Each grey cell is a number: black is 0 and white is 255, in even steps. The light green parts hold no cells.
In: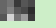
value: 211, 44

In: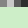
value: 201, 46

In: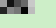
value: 200, 5

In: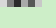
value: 216, 43

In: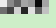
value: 237, 9

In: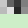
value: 224, 38

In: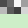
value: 245, 62
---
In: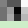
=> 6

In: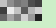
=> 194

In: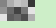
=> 67

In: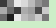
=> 59

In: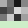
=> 216

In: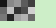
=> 50

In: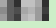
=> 78
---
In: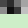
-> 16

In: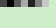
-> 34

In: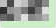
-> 135

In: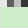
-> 95

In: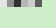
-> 181

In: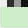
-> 47
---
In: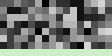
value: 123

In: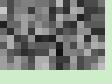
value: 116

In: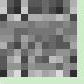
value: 175

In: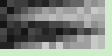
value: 159

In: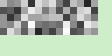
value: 164
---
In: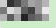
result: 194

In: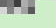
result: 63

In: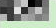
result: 226

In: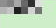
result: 167

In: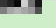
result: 9

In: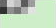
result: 187

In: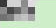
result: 102
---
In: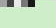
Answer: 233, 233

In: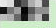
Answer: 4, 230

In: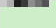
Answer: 58, 201

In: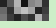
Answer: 193, 193

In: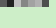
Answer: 133, 192

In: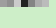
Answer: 34, 203

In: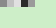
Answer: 224, 224

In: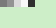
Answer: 219, 248

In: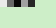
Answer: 8, 234

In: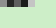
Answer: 95, 196
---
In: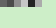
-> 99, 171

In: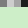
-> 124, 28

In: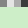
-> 132, 59

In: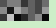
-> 83, 8

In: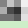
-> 131, 225

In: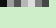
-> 15, 70

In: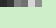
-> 42, 144
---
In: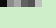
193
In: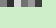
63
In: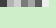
238
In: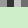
111
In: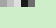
109
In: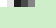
133
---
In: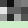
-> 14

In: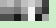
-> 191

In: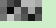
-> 74

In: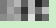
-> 153

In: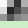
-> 162

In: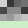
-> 57

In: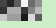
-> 39

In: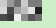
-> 152
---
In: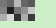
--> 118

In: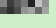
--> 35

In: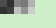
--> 132

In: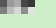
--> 171

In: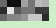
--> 117

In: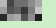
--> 55

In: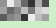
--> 120

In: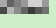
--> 209

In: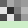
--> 45
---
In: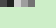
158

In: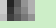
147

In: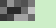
81

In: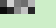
110

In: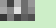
110

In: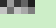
100

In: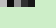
48
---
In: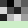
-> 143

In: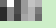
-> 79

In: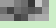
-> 124

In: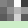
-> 250

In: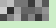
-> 117

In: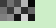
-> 74

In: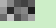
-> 79
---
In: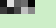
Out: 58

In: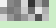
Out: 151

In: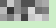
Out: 185

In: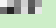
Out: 107

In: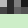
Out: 68

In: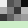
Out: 172

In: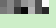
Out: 122

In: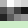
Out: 75
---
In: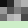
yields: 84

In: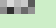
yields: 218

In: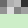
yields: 175

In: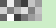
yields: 129

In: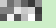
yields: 127

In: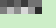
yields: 74

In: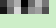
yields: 131
